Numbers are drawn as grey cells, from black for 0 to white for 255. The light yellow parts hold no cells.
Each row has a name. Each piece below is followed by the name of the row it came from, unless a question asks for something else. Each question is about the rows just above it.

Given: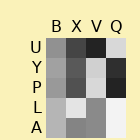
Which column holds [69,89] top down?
X
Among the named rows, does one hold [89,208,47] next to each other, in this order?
yes
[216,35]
P
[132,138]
A
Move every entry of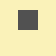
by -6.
[75]

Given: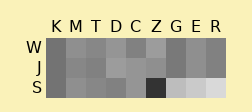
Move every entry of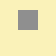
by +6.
[149]
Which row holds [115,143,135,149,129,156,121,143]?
W
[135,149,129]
W
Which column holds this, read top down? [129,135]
T
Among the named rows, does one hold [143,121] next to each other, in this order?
yes
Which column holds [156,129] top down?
D

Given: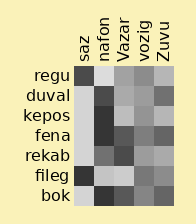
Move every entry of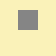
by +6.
[139]
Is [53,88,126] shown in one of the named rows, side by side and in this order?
yes
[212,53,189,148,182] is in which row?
kepos
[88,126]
fena
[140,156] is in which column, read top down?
vozig
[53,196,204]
fileg
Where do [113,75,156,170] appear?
rekab

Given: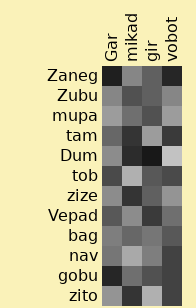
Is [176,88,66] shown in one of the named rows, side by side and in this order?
no
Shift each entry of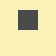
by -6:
[68]
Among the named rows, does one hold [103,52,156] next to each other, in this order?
yes

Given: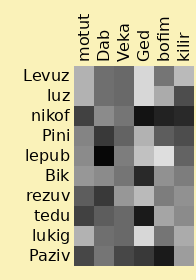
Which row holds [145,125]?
Bik
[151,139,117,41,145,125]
Bik
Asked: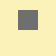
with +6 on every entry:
[117]
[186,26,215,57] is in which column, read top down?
Ged

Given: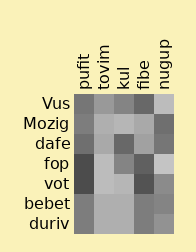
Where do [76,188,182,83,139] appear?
vot
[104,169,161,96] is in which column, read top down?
fibe
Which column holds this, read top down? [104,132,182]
kul
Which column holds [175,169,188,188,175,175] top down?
tovim
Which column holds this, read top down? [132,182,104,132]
kul
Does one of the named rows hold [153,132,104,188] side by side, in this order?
yes
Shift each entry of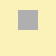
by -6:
[169]

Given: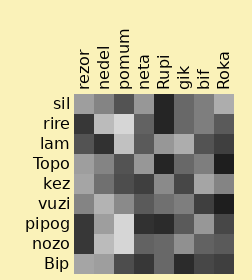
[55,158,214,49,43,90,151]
pipog
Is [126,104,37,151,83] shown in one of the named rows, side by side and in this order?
no
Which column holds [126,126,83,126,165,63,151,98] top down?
bif
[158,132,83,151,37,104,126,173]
sil
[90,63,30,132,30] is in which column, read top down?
Roka

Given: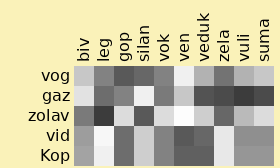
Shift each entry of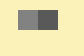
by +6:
[136,95]
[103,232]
vid
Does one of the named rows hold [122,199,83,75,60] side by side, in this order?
yes
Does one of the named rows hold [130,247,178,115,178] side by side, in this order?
no
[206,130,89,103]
vid

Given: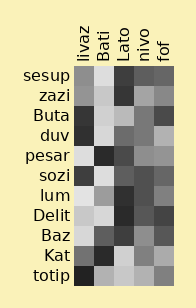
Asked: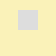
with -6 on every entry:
[215]
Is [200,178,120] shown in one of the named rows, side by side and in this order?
no
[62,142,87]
Baz
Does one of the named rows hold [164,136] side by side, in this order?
yes

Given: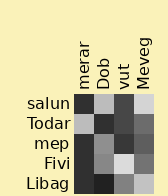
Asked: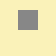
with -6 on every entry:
[129]
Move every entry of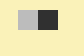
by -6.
[182,42]
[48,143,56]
mep
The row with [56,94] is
mep
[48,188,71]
salun

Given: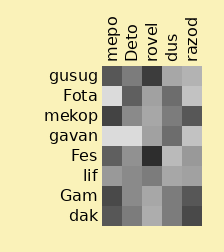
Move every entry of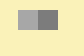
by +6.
[173,130]
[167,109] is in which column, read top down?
dus
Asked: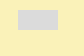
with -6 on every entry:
[213,213]
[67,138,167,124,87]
mekop

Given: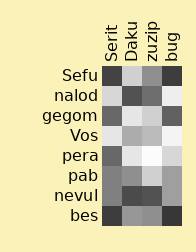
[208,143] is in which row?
Sefu
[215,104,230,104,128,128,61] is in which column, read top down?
Serit
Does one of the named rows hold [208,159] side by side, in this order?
yes
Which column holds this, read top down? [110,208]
zuzip
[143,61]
Sefu

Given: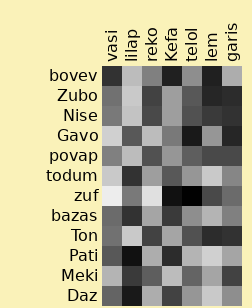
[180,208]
Pati
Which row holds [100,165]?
Meki
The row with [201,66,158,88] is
Zubo
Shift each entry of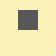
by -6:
[82]

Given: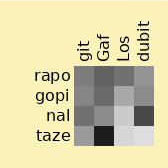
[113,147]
rapo
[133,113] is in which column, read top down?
git

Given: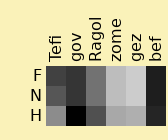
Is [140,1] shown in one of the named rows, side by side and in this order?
yes
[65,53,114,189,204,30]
F
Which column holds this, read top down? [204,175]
gez

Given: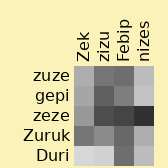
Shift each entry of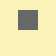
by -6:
[98]
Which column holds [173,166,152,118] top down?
Zek
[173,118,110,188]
zuze

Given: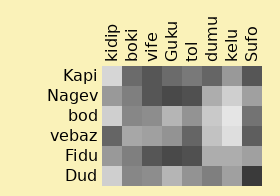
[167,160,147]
vebaz
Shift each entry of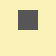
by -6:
[80]

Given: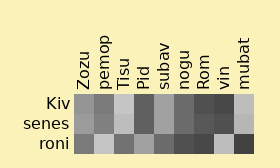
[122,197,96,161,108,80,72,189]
Kiv
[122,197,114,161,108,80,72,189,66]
roni

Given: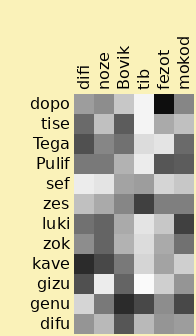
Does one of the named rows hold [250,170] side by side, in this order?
no
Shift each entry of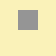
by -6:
[143]
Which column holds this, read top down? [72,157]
mokod
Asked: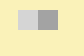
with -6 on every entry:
[207,157]
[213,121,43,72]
genu

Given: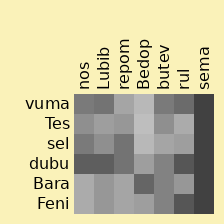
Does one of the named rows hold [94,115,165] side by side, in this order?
no
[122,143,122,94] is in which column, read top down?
nos

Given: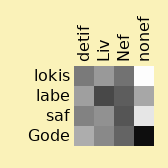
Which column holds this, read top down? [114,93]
Nef
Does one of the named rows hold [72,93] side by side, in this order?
yes
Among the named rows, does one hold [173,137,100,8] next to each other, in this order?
no
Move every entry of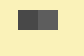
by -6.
[66,87]
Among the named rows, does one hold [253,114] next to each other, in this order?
no

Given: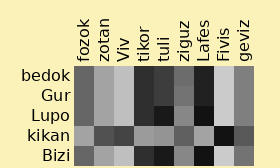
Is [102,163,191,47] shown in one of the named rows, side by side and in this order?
yes
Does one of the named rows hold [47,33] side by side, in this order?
no
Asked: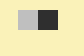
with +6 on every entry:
[197,53]
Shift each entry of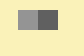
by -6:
[142,90]
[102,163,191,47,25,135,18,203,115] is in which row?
Bizi

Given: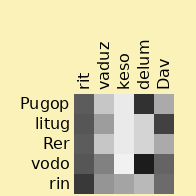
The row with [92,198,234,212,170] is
Rer
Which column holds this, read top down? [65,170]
Dav
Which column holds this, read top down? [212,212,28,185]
delum
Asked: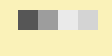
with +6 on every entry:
[92,163,240,218]
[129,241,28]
vodo
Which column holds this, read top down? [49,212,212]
delum

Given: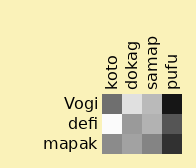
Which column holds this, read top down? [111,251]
koto
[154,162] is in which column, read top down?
dokag
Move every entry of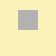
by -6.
[172]
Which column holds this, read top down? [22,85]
pufu

